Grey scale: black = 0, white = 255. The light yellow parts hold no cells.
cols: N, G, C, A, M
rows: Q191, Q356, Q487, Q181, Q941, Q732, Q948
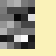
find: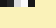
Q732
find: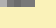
Q941
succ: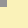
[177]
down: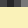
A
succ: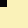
[39]
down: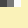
A
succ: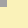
[177]

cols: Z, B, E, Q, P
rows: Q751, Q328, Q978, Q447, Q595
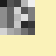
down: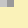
E
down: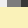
P
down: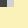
E
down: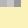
E
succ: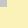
[42]

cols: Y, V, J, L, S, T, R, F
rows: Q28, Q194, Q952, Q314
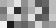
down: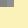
L
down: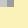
F
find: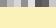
Q952
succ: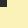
[132]
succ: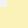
[28]
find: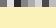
Q194

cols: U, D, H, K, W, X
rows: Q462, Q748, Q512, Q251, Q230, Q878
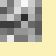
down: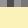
H
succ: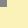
[220]
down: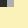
K
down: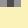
H
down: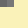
X

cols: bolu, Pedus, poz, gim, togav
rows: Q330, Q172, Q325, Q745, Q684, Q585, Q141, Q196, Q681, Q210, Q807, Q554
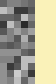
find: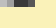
Q172
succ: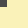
[190]
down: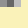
gim
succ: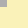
[87]
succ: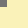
[102]

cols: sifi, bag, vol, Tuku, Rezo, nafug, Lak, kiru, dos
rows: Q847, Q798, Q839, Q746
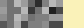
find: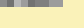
Q839
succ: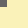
[45]
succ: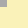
[74]
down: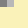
Lak

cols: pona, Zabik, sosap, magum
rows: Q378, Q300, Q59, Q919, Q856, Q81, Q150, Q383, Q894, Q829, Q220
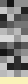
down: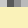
magum
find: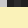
Q829
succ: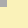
[33]
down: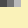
sosap
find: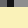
Q378
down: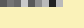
magum

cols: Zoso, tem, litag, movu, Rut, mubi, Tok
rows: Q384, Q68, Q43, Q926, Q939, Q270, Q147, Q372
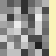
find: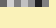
Q147
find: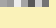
Q926
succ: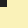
[128]
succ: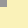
[237]
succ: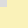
[75]

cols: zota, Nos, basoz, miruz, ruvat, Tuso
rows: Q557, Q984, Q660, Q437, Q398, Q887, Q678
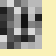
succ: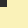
[115]
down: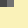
basoz
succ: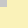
[159]
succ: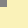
[115]
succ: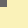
[145]
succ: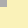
[185]

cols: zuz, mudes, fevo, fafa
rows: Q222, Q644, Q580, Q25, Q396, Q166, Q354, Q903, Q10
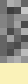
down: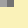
fevo
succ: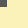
[75]

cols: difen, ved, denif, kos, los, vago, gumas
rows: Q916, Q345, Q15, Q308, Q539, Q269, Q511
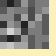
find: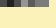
Q916
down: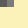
gumas

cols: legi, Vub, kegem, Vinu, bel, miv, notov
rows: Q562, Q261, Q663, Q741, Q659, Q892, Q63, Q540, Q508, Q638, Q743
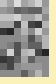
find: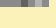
Q743
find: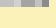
Q663
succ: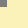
[82]
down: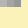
Vinu

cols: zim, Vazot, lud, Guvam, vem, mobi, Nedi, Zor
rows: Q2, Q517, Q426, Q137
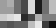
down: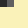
Guvam
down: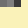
Nedi
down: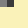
Nedi
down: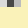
vem
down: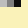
Zor
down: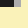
mobi

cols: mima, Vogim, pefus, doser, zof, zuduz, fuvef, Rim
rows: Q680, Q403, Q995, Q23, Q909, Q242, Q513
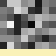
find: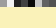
Q23
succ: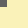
[82]
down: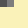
Rim
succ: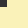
[35]
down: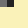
zof

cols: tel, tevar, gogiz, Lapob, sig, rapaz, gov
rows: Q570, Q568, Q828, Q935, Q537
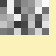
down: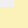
tevar
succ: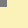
[110]
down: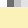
gov

